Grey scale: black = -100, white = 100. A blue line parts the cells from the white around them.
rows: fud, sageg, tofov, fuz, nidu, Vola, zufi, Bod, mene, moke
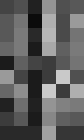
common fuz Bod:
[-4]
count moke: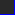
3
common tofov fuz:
[-4]
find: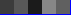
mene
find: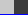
zufi
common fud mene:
[-31]
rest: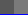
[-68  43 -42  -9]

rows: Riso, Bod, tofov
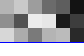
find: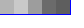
Riso
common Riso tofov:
[41]
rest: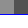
[ 85  80 -80 -52]
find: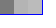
tofov

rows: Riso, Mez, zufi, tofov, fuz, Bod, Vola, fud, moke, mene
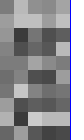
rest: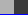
[60 45 45]
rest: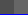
[-32  45]
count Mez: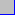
3
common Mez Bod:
[23]
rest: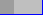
[23 50]
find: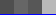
tofov

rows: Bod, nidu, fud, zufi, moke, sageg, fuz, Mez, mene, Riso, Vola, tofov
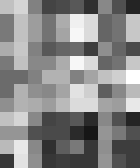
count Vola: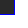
0
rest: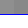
[ 29  77  62 -26   7  46]
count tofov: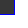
4
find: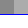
moke

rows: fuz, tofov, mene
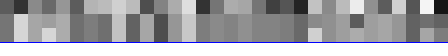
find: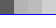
fuz
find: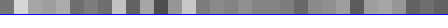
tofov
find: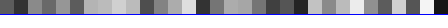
fuz

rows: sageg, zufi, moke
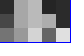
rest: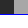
[ 46 -71 -66]
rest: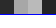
[-66]
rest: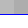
[-66]
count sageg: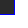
2

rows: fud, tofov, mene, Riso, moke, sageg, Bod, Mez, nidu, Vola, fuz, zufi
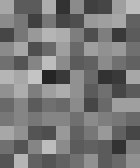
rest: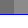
[ -1  -7 -18]
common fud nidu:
[9]
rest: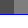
[-55 -29]

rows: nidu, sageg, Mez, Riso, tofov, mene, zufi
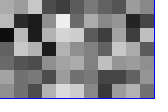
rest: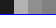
[-23  56  34 -29]
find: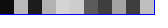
Mez
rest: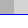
[ 61 -29 -51  28 -51  50]

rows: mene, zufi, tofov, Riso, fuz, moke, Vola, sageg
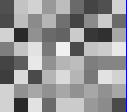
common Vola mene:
[65]
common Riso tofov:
[59]
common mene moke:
[65]
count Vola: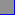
4

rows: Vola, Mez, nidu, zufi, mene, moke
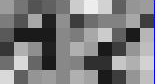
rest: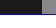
[ -3  32  60 -25 -80  43]
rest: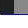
[ 38  22 -80 -52  17  49]
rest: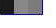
[ 32  60 -25 -80  43]
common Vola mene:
[65]
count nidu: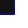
0
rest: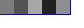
[-52 -14   2   2  32 -52]
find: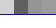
Vola

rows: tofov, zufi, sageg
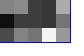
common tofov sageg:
[3]
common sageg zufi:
[-9]
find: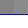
tofov
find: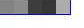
tofov
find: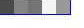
sageg
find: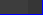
zufi
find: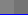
sageg

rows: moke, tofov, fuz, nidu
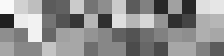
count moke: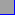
1
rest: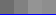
[37 31]
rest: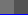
[-58  43 -63  75  43  69  16 -63 -47  37  43]
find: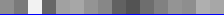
fuz
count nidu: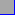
5
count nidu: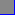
4
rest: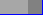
[-29]

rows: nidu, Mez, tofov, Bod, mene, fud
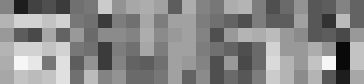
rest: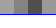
[ 41  36  47  20   9 -32 -27 -43  20]
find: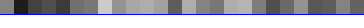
nidu
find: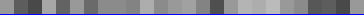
tofov
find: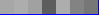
nidu
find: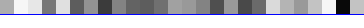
mene

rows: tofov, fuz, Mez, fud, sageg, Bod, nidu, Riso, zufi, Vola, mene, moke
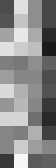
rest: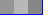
[-56]
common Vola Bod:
[5]
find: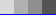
nidu

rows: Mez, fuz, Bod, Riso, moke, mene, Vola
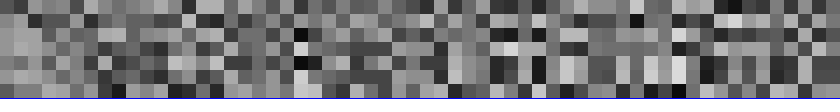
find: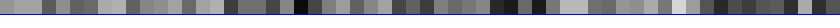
Bod
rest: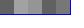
[ 11  44 -29  27  -7 -52  33  22 -13  49   5 -24 -63 -40 -40 -13 -85 -13
  -7 -69 -40 -63  44  67  22  38 -13  38 -46  27  -7]
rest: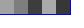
[-40 -18 -34  49  33   5  49 -52 -52 -18 -46 -13 -91 -74  11  38 -57  -7
  27 -46  -7 -52 -52  38  11  -1 -69 -52  22 -80   5  55  27 -34 -34  38
 -18  55  17  72  -1 -74 -57   5 -40  11 -63 -57  38 -46 -46]
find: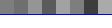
moke
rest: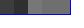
[-18 -13   5 -74 -52 -13  44  17  27  27 -24  17 -40  44  -1]

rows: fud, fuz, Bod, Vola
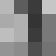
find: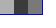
Bod
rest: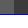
[55]
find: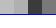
Bod
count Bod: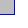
1
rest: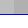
[-54  -5]
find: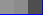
Vola
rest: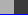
[-5]

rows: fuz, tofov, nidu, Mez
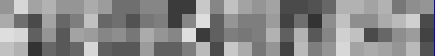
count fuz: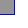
5
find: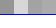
Mez
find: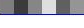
tofov

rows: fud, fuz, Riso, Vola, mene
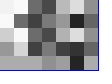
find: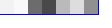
fud
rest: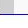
[-15 -43  40  73  13]
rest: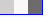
[-43  40  73  13]
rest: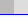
[13]
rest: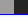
[35]
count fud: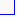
1
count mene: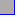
4

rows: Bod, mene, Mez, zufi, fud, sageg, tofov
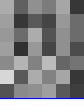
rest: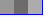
[-35  13 -15]
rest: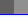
[ -3  30 -57]
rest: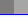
[-57]
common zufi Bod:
[13]
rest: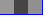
[-40]
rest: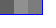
[ 30 -57]

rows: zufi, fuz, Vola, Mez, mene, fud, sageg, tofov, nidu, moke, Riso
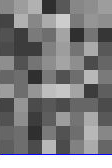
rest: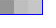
[ 29 -53 -26]
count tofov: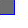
0
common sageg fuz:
[17]
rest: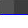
[ -4 -14  29 -63  -9 -58]
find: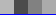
Riso
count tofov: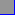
1

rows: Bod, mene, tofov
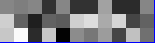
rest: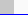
[-66  56 -98  10  -7  22 -46  51 -12]
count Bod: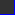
3
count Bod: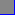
4
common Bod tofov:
[-66]
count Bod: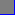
1
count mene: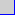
2
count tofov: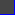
1

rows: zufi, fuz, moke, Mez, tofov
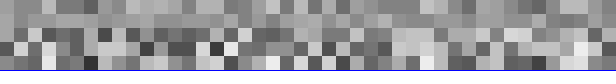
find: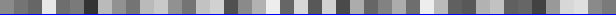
tofov
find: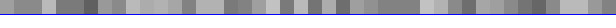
zufi
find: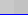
Mez
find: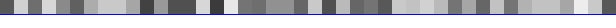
Mez
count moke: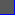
2

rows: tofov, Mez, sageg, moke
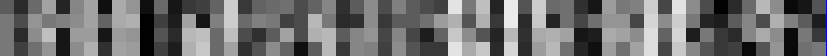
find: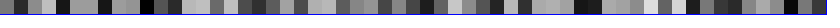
sageg
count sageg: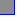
4

